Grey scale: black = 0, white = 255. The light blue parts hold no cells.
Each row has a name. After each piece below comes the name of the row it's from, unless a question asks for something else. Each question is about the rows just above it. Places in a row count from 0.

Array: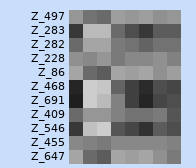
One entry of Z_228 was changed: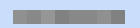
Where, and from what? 3, [122]
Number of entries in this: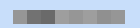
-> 8
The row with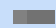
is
Z_409
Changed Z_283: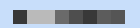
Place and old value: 7, [92]
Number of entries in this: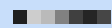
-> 7

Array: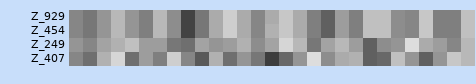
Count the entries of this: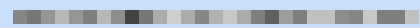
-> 29
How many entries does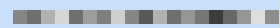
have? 19

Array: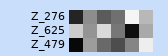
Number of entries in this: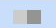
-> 2
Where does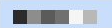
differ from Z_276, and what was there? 0, [36]
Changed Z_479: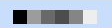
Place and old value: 0, [8]
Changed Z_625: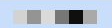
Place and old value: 0, [204]
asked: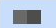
Z_479
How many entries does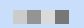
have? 4
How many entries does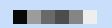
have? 6

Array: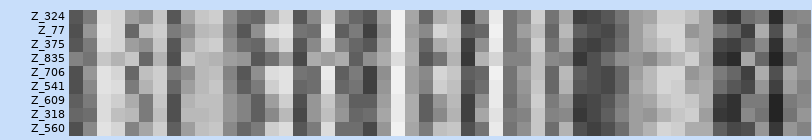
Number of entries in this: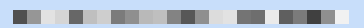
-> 24
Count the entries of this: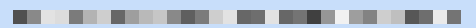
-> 32

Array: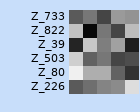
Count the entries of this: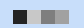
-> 4
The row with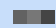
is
Z_503
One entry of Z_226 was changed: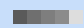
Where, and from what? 2, [132]
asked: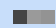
Z_733
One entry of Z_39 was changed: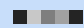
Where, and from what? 4, [29]
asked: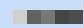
Z_503
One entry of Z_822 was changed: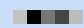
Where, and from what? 1, [9]

